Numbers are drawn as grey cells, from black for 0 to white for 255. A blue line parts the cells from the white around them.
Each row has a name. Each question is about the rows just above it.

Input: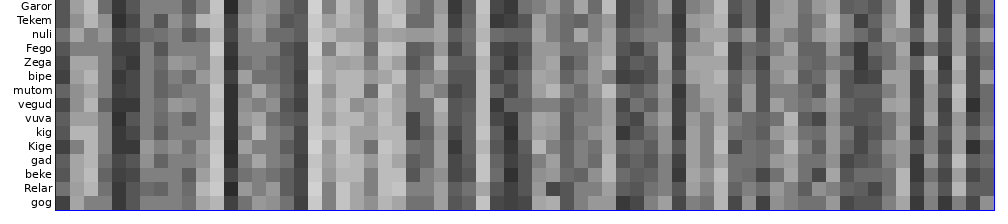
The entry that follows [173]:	[86]
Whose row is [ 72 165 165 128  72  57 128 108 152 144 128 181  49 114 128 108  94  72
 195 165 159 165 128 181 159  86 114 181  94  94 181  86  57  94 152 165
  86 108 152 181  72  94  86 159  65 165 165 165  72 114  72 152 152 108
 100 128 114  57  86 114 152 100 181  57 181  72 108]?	Zega
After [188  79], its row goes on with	[114 108 128 181 128  94 152 100  72 100 144 152  86 128  72 159  49 100]
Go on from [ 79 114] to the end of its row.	[108 128 181 128  94 152 100  72 100 144 152  86 128  72 159  49 100]
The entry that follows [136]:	[86]
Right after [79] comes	[114]
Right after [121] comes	[144]

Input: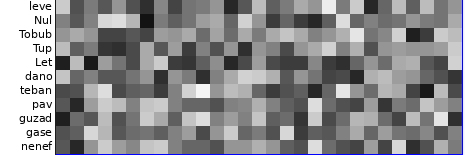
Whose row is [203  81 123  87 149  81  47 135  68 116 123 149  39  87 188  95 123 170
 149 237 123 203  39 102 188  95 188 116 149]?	leve
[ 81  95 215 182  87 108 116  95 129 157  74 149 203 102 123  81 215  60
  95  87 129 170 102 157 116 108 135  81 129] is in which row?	gase
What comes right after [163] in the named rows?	[108]
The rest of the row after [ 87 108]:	[116  95 129 157  74 149 203 102 123  81 215  60  95  87 129 170 102 157
 116 108 135  81 129]
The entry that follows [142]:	[39]

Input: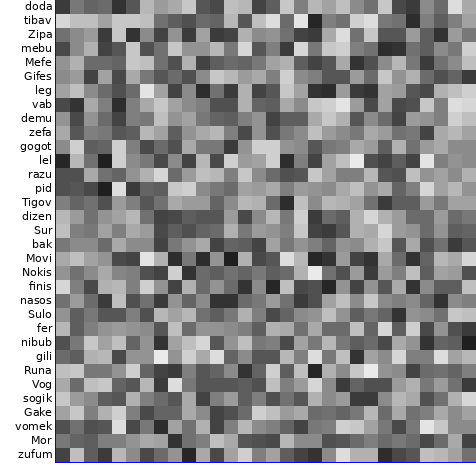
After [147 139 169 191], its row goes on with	[147 169 100 127 214 162 183 147]
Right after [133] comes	[127]
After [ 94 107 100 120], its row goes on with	[162 177  94  67  86 169  51  80 139 183 120  59 113 139 191]
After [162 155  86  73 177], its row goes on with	[191 207]

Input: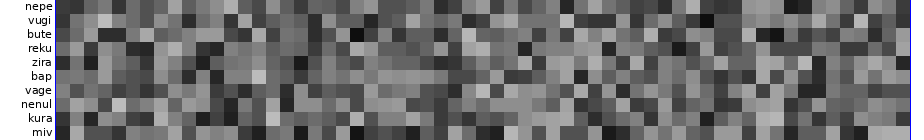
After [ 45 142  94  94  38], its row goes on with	[ 81  94 162 115 100 121  45  65 148 168 115 115 115 182  65  53  53 148
  53 108 142  94  59  14  81  81 129 142 121 142 115 168 115  59 182  65
  94  53]
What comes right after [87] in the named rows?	[65]
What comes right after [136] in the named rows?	[182]

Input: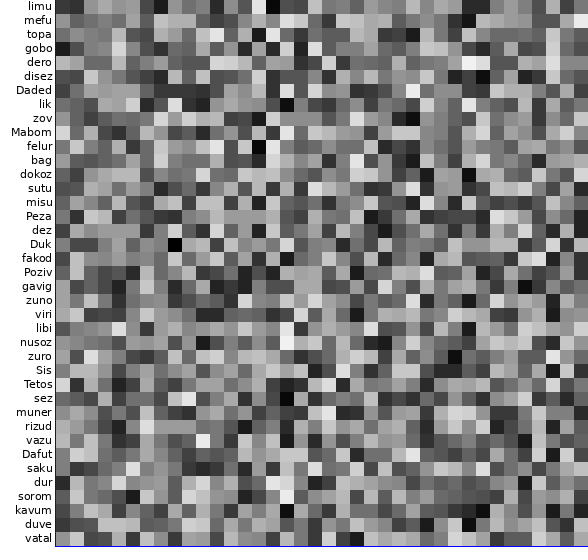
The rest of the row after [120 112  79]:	[155 148 162  79 148  27  79 127  92 141  92 241 176 199 106 184 106  42
  27 135 207 135 106  92  65 162 199 184 199  79  42 199 148]
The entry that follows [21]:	[184]
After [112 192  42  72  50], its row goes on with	[135 112  85 155 127 120  92 162 169 120 141  85]
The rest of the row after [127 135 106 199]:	[106 155 199  92 162  50 176  27 106 127 199 135  79 184  42 106 135  35
 169 184  85  92  98  57 199 221  35 135  50]

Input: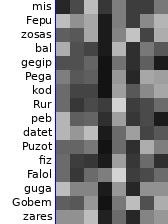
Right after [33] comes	[107]
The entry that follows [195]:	[68]
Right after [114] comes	[47]

